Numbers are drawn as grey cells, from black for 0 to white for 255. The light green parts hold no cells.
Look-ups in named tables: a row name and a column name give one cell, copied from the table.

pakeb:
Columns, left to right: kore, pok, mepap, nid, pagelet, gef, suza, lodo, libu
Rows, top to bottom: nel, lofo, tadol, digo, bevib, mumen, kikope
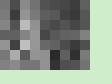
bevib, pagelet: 104
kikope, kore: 129
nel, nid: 114
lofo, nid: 121
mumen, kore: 120
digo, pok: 97
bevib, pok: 65
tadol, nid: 145
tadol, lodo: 71

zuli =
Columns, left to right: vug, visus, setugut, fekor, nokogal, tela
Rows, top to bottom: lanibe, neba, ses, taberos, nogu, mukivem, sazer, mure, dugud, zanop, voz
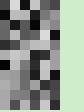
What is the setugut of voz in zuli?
180
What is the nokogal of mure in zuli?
194
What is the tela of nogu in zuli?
123
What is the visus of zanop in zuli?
130
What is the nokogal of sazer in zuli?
198
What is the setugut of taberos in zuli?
87
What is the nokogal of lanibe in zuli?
95

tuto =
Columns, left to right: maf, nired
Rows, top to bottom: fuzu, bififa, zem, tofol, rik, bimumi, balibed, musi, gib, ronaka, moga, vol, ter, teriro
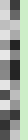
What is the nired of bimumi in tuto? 136
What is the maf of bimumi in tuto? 231
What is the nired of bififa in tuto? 103
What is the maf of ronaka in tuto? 77
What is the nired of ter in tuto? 150
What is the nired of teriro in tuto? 198
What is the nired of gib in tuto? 150
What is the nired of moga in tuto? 149
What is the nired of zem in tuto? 201
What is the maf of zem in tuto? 190
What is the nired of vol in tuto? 56
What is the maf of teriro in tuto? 79
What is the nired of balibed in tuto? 38
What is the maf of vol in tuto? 95
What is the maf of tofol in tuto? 225
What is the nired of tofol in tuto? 170
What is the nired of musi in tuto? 36
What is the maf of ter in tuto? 49
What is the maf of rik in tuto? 150

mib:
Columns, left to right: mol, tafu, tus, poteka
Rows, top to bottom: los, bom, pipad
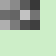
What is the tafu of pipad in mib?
123
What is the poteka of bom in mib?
115
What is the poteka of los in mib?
56
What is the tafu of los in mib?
138
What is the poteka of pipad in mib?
63
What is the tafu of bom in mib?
101
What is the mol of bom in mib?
108
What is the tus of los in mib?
90
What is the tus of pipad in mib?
78
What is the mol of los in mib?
163
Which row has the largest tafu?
los

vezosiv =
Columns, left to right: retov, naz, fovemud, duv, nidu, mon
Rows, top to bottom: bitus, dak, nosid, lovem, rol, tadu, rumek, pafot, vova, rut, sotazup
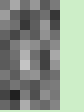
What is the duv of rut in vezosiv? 79
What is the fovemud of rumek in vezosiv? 196
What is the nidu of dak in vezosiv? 111
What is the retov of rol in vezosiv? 77
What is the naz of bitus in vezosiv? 168
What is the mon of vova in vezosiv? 123
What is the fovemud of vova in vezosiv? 99
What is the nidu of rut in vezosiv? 142
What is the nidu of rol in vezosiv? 107
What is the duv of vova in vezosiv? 84
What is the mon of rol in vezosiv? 138
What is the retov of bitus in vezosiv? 123
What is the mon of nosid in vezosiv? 71
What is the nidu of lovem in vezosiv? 145
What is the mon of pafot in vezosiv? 111
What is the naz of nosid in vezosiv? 112

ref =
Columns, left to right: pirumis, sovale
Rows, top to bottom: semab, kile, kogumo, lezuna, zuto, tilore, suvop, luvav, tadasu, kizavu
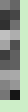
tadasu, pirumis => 131
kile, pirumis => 57
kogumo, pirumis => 48
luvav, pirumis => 166
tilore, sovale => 96
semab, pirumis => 129
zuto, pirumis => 164
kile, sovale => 70
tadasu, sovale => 150
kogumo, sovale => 111
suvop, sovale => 96
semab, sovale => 102
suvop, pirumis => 92
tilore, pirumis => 61
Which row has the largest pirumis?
lezuna

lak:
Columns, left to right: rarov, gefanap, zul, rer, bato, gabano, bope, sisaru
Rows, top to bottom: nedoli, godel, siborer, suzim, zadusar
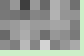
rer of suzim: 149
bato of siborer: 156
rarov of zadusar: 141
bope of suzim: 142
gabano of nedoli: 176
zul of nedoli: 62
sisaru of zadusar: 169
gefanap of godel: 116
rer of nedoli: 153
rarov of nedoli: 118
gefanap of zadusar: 127
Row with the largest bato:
zadusar

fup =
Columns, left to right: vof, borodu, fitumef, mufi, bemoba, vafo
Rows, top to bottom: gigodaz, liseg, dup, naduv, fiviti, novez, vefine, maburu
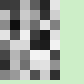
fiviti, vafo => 242
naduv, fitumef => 239
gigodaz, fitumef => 184
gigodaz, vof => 58
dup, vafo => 128
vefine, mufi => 221
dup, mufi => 107
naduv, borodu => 79
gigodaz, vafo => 229
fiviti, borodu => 216
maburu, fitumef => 216
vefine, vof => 43
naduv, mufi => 61
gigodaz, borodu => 60

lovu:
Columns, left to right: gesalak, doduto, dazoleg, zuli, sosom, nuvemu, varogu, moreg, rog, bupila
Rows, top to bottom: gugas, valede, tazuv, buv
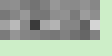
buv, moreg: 113
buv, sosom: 123
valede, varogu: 145
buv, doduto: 149
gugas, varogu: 139
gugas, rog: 146
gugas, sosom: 128
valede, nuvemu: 142
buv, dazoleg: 133
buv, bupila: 129
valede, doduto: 134
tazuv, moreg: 133
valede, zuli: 120
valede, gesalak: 120
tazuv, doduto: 185
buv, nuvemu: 119
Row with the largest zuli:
buv

